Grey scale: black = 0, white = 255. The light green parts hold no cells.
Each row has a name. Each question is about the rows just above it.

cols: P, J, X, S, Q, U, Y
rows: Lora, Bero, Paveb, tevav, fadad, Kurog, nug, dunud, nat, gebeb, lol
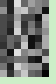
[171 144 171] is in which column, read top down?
Y
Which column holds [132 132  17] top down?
U
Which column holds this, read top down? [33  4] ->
Y

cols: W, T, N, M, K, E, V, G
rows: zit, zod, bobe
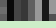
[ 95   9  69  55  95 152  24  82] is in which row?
bobe
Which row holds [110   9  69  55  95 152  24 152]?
zod

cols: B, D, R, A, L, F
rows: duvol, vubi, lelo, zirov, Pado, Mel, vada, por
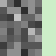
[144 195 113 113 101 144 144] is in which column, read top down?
R
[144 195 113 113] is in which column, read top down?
R
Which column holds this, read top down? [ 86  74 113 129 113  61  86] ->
B
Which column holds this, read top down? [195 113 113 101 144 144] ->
R
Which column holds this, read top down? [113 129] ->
B

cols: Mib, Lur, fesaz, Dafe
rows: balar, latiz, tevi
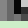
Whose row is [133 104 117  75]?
tevi
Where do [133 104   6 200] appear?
balar
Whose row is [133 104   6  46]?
latiz

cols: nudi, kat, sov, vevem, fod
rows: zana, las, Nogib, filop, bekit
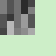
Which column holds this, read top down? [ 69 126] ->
fod
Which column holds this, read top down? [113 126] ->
sov
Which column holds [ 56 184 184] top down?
kat
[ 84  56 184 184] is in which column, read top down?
kat

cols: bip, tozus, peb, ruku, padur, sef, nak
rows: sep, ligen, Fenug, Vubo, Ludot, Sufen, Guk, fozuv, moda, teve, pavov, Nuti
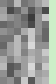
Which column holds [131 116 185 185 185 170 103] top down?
peb
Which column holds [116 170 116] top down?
ruku
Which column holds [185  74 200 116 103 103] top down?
nak
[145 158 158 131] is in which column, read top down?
sef

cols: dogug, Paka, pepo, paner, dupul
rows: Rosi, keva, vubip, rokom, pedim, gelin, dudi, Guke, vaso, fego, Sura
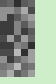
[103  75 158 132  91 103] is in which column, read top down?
dupul
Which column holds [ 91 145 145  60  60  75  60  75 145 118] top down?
dogug
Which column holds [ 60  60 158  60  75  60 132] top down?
Paka

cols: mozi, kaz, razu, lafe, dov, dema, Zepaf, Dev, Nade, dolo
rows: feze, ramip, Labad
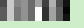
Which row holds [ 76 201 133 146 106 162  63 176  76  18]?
feze
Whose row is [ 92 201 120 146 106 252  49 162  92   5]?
ramip
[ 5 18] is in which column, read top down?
dolo
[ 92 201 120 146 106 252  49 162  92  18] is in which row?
Labad

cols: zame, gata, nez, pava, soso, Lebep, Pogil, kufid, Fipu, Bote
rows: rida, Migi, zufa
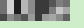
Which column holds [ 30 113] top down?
nez
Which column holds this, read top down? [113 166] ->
Bote
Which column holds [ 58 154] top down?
Pogil
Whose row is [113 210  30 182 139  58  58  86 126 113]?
rida
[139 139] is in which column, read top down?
soso
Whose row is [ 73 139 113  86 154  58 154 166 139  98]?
zufa

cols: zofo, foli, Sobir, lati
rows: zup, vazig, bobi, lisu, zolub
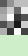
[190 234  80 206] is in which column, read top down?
lati
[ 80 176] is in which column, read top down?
zofo
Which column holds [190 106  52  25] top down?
Sobir
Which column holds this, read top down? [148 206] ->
foli

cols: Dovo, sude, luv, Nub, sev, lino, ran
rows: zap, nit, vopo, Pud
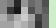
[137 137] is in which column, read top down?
Dovo
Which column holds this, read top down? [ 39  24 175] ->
luv
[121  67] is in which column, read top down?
lino
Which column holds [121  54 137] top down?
sude
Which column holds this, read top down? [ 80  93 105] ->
ran

